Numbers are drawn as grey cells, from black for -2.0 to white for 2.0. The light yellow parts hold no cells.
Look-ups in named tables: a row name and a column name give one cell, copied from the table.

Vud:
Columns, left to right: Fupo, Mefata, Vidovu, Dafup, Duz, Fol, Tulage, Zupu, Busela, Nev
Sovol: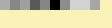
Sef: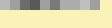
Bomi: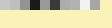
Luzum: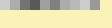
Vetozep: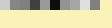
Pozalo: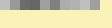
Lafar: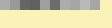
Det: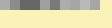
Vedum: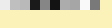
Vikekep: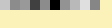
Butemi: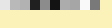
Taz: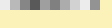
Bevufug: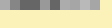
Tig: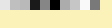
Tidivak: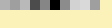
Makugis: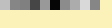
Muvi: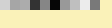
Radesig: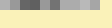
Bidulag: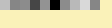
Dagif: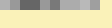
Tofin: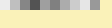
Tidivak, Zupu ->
1.3
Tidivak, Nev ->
0.5
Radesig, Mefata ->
0.4
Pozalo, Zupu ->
0.8
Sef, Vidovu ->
-0.3
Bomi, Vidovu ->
0.3
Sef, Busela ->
1.0
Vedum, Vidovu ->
0.9
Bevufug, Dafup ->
-0.4
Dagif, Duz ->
0.4
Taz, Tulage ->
0.7
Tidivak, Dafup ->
-0.8
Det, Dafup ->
-0.4
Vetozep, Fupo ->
1.2
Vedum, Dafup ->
-1.6
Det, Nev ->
0.6

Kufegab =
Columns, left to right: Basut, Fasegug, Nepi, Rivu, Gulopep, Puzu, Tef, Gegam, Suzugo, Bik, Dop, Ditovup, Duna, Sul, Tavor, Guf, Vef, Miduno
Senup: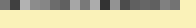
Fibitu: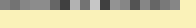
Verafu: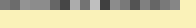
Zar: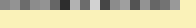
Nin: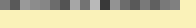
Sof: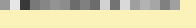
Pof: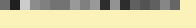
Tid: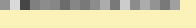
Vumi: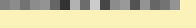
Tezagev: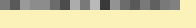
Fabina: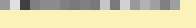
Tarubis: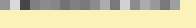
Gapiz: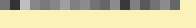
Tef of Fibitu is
-1.0
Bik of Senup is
0.7
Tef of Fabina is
0.0
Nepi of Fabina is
-1.0
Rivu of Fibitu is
0.2
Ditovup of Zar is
0.2
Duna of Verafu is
-0.1
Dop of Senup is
-1.2
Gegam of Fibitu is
0.8
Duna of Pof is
-1.3
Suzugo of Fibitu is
-0.2
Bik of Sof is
-0.3
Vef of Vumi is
-0.2
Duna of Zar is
0.5
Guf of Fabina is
0.5
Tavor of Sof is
0.8
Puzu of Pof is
-0.2
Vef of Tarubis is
-0.1
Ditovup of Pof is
0.3
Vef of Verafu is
-0.1

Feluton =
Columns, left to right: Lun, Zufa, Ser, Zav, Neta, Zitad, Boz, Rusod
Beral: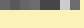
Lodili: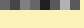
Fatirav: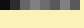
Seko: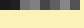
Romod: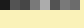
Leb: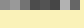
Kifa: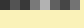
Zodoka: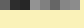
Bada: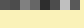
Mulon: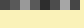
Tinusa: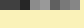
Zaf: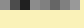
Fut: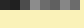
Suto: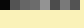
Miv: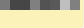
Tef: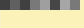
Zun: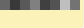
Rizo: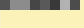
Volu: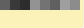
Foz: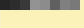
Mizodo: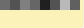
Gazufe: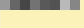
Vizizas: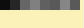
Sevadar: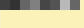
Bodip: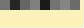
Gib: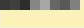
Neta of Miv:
-0.7
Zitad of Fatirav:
-0.6
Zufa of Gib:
-1.0
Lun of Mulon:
-0.9
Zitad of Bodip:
-0.2
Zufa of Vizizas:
-1.4
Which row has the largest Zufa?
Leb

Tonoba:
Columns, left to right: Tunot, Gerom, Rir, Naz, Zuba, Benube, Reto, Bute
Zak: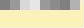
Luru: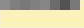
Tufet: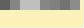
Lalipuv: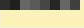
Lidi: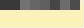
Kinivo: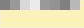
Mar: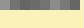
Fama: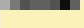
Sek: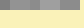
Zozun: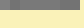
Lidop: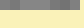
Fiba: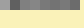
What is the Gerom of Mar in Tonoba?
-0.2
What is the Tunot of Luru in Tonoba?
0.2
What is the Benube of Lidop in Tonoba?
-0.1
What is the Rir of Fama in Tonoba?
-0.7
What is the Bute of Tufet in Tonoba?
0.2
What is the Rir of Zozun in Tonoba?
-0.1
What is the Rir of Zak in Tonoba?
1.4
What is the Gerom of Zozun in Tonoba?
-0.2
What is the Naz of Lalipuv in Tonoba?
-0.6
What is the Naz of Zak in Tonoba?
1.6
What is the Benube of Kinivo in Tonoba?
0.3
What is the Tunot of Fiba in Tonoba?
0.5
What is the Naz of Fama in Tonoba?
-0.5
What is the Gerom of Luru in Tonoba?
0.0
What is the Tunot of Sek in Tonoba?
0.0
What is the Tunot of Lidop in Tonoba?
0.0
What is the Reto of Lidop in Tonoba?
-0.2
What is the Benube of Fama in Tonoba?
-0.7

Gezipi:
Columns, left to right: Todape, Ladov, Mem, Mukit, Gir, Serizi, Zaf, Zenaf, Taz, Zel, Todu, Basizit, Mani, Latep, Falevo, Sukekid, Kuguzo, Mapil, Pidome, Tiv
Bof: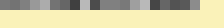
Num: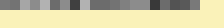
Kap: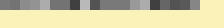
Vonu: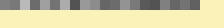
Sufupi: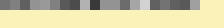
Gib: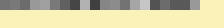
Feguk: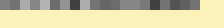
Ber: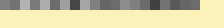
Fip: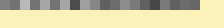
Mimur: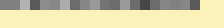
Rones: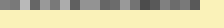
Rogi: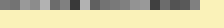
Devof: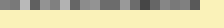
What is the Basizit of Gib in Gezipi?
0.2
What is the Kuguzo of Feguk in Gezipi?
-0.2
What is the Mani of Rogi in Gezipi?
0.0
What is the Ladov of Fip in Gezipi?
-0.2
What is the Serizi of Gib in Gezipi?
-0.1
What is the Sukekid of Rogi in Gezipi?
-1.0

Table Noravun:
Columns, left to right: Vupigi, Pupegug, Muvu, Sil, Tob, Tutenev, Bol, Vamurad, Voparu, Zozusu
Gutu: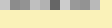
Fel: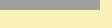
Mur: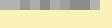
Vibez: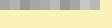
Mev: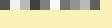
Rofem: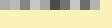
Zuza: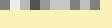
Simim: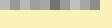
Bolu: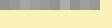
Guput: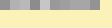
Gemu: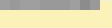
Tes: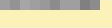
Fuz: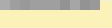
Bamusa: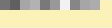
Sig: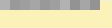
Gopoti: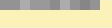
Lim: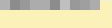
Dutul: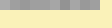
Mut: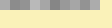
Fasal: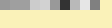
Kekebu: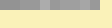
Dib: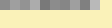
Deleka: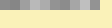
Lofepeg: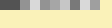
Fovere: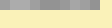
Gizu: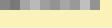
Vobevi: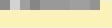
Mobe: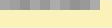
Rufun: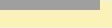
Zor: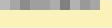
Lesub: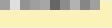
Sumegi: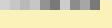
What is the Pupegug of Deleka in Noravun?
0.1
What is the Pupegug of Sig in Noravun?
0.4
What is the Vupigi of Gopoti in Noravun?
0.3
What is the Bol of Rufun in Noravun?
0.5
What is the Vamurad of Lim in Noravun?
0.4
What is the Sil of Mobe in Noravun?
0.6
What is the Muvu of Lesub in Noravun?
0.3
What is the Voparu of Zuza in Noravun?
1.0
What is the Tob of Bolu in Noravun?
0.4
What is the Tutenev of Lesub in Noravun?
-0.4
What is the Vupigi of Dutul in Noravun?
0.7
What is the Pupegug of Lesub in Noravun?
1.5
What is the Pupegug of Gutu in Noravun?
0.2
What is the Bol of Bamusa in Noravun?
1.8
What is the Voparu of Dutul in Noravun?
0.4
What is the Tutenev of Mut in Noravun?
0.1
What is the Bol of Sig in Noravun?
0.8
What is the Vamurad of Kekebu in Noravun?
0.5
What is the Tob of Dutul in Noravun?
0.5
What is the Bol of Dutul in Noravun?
0.3

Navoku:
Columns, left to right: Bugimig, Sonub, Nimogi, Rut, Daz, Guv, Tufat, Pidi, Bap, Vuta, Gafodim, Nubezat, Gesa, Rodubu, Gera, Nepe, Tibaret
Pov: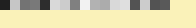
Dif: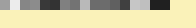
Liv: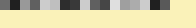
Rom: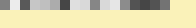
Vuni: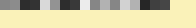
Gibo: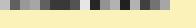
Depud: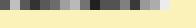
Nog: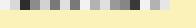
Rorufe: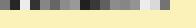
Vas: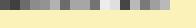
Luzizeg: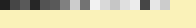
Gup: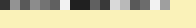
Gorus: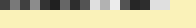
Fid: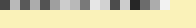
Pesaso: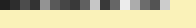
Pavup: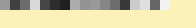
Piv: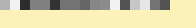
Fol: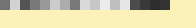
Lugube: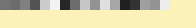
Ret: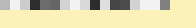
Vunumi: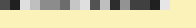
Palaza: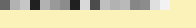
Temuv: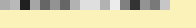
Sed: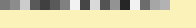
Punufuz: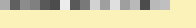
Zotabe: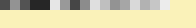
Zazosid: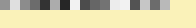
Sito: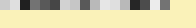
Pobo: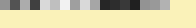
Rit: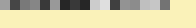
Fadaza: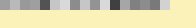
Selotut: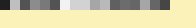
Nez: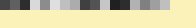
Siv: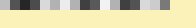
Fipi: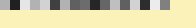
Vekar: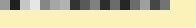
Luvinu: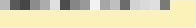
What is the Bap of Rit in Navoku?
-1.4
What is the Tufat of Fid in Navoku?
1.2
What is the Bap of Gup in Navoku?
-1.5
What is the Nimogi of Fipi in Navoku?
1.6
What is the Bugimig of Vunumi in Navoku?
-0.8
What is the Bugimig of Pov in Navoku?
-1.5
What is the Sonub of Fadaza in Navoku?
0.9
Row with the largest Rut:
Vekar

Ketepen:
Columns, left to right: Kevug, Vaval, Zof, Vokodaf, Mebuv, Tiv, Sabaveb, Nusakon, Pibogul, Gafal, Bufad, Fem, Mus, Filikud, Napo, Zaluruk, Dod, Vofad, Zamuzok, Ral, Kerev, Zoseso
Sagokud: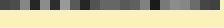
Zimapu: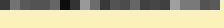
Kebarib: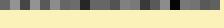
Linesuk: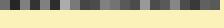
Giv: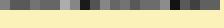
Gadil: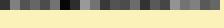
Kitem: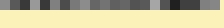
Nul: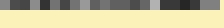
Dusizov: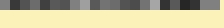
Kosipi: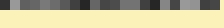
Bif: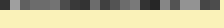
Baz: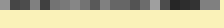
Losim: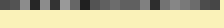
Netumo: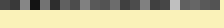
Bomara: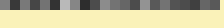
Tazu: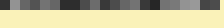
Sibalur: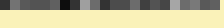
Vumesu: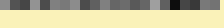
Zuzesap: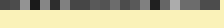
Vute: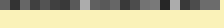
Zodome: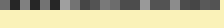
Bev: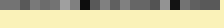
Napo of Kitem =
-0.6
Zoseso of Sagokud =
-1.0
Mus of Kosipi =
-0.2
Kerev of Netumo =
-0.6
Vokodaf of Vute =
-1.0
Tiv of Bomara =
-1.2
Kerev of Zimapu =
-0.7
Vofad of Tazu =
-0.1
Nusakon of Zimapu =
-1.2
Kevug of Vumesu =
0.2
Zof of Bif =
-0.5
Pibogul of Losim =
-1.5
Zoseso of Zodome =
-0.7
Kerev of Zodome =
-0.6

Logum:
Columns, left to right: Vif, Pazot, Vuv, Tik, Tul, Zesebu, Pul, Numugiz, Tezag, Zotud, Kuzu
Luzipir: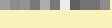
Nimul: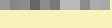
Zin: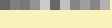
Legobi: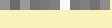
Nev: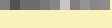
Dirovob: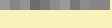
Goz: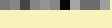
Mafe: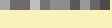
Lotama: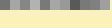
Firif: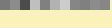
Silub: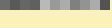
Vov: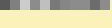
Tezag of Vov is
0.2
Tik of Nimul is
-0.4
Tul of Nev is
-0.1
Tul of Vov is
1.0
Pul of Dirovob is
0.4
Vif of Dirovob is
0.4
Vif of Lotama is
-0.2
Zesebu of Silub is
0.4
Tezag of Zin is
0.5
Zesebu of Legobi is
0.0
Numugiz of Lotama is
-0.6
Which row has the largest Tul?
Zin

